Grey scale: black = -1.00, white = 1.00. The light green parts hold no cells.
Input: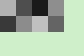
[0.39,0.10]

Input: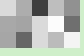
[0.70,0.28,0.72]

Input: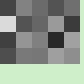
[-0.46,-0.35,0.01,0.24]

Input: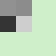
[0.14,0.62]

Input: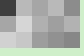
[-0.52,0.67,0.22]

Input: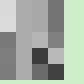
[0.70,0.35,0.42,0.45]

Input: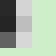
[-0.68,0.49]
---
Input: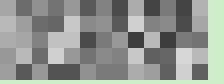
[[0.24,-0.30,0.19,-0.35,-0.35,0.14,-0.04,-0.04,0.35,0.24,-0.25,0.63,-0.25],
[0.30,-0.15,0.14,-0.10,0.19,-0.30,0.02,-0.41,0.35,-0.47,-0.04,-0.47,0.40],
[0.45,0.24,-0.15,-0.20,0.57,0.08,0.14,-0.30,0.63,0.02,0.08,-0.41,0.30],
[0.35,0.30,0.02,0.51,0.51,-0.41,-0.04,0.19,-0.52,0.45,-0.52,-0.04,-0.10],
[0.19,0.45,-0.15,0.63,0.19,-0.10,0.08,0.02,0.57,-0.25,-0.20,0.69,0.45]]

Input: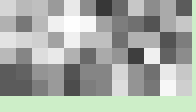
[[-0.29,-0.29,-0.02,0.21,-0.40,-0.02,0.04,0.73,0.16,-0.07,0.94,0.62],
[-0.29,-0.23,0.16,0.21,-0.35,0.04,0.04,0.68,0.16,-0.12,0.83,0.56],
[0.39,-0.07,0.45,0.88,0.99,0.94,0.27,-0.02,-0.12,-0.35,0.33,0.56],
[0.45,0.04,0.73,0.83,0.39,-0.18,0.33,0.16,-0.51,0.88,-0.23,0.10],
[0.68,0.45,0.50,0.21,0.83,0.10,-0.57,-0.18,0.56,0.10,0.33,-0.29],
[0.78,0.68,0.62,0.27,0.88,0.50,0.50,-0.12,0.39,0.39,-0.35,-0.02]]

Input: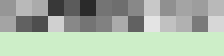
[[0.29,-0.24,-0.39,0.63,0.07,-0.09,0.01,0.34,-0.24,0.79,0.51,0.39,-0.04,0.69],
[0.18,0.45,0.34,-0.56,-0.29,-0.67,-0.09,-0.14,0.07,0.57,0.13,0.29,0.23,0.45]]

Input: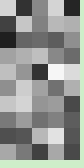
[[0.66,-0.61,0.07,0.66,-0.71],
[-0.38,-0.33,0.44,0.77,-0.33],
[-0.76,-0.21,-0.16,-0.27,0.12],
[0.32,-0.05,-0.49,0.32,-0.43],
[0.50,0.17,-0.61,0.93,0.72],
[-0.05,0.22,-0.11,0.01,-0.27],
[0.27,0.38,0.50,0.07,-0.16],
[-0.49,0.55,0.01,0.44,0.38],
[0.12,0.61,0.27,-0.11,0.38],
[0.55,0.66,0.17,0.22,-0.43]]

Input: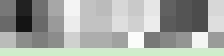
[[-0.18,-0.84,-0.18,0.21,0.85,0.52,0.52,0.74,0.63,0.85,-0.29,-0.34,-0.40,0.74],
[-0.06,-0.74,-0.12,0.31,0.91,0.52,0.47,0.69,0.58,0.80,-0.24,-0.34,-0.40,0.69],
[0.47,0.10,-0.01,0.10,0.63,0.36,0.36,0.26,0.97,-0.06,0.05,0.16,0.91,0.21]]

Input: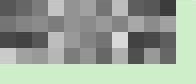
[[-0.43,-0.48,-0.32,0.48,0.20,0.03,-0.09,0.70,-0.48,-0.43,-0.26],
[-0.32,-0.20,-0.03,0.54,0.15,0.26,-0.09,0.48,-0.26,-0.32,-0.53],
[-0.09,0.03,0.09,-0.03,0.15,0.09,0.20,0.03,0.32,0.09,0.26],
[0.59,0.26,0.20,0.43,-0.03,0.15,-0.20,0.37,-0.38,0.20,-0.20]]

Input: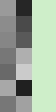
[[0.32,-0.75],
[0.21,-0.70],
[0.10,-0.42],
[0.05,-0.30],
[-0.07,0.26],
[-0.07,0.37],
[-0.18,0.59]]

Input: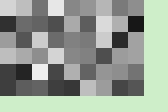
[[-0.51,-0.72,0.87,-0.45,0.38,-0.22,0.17,0.11,-0.10],
[0.22,-0.33,0.60,-0.16,0.01,-0.04,0.60,-0.67,0.27],
[-0.51,-0.27,-0.22,-0.51,-0.57,0.49,0.22,-0.45,-0.33],
[-0.62,-0.16,-0.22,-0.39,0.33,-0.27,0.71,0.38,-0.82],
[0.49,0.33,0.11,0.66,0.06,0.01,-0.39,0.22,0.27],
[0.66,0.49,-0.10,0.81,0.06,0.17,0.43,-0.04,0.11]]

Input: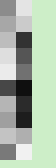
[[-0.44,-0.88],
[0.25,-0.77],
[0.42,-0.66],
[0.48,-0.61],
[0.74,-0.33],
[0.84,-0.11],
[0.53,0.37],
[0.31,0.59],
[0.10,0.79],
[-0.05,0.89]]
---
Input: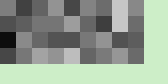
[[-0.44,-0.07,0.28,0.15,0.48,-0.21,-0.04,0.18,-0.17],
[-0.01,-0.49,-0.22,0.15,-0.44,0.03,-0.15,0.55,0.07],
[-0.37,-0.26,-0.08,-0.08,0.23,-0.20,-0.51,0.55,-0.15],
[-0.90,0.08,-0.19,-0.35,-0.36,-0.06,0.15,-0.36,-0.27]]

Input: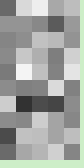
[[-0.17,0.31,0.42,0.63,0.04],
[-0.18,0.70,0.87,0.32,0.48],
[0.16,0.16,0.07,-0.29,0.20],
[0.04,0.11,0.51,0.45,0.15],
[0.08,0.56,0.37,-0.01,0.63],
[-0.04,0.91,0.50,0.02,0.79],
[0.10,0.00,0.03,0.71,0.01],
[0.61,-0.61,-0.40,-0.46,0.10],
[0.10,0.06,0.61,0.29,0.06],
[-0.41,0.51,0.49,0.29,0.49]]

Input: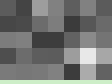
[[-0.04,-0.07,-0.05,0.01,-0.53,0.34,-0.23],
[-0.28,-0.47,0.23,0.01,-0.26,0.01,-0.29],
[-0.44,-0.42,-0.15,-0.02,-0.54,-0.32,-0.17],
[-0.03,0.00,-0.52,-0.52,-0.23,0.08,-0.09],
[-0.39,-0.15,-0.27,-0.28,0.23,0.82,0.31]]

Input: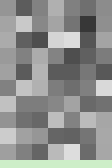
[[0.25,0.00,-0.21,0.46,0.73,-0.16,0.31],
[0.17,-0.28,0.02,0.38,0.00,-0.13,0.10],
[0.29,0.58,0.07,0.29,-0.09,-0.57,0.12],
[0.34,-0.25,-0.39,0.67,0.73,-0.33,0.29],
[0.21,0.01,0.35,0.03,-0.39,-0.25,-0.03],
[0.26,-0.29,0.41,-0.29,-0.29,-0.07,-0.31],
[0.01,0.53,0.39,-0.02,-0.14,0.00,0.70],
[0.51,-0.02,-0.02,0.06,0.28,-0.18,-0.11],
[0.15,-0.12,-0.19,0.48,0.02,0.47,0.30],
[0.60,0.26,0.18,-0.21,-0.23,-0.08,0.32]]

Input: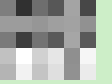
[[0.41,0.90,0.54,0.75,0.14,0.84],
[-0.01,-0.62,-0.14,-0.32,0.29,-0.44],
[0.22,0.22,0.18,0.25,0.27,0.14],
[-0.04,-0.52,-0.10,-0.30,0.30,-0.30],
[0.51,1.00,0.64,0.80,0.12,0.93]]

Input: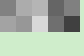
[[0.28,0.18,0.69,-0.14,-0.50],
[0.01,0.35,0.41,-0.21,0.00]]
